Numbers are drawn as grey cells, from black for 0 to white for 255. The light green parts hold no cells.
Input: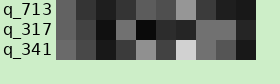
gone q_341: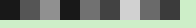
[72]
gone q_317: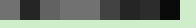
[16]
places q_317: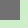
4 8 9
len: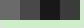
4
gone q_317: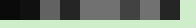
[44]
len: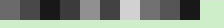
10

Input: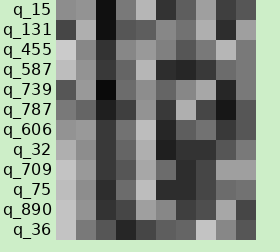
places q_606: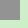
1
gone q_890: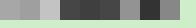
[78]
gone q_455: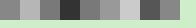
[128]

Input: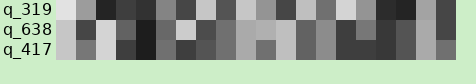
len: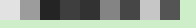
9
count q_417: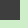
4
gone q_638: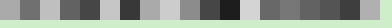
[76]

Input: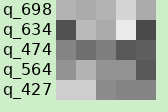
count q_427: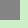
2
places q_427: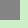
4 5
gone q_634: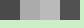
[235]
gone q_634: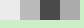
[81]
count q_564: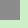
0
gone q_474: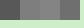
[95]
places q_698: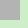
1 3

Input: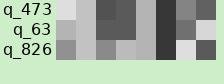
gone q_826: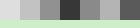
[187]
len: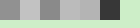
6
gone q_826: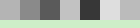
[145]
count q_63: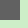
0
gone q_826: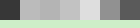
[138]
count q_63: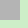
2

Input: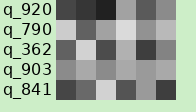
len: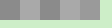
5
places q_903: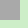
2 4 6

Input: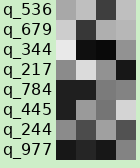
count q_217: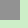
1
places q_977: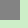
4
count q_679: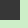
1
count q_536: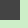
0
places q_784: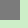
3
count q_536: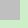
2

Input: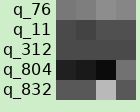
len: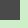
1
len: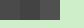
3
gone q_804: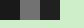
[11]
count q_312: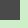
4
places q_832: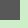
1 2 4
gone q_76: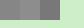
[126]

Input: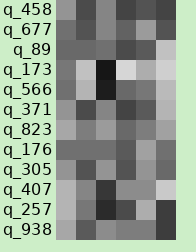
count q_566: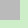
1
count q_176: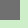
4
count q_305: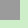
0

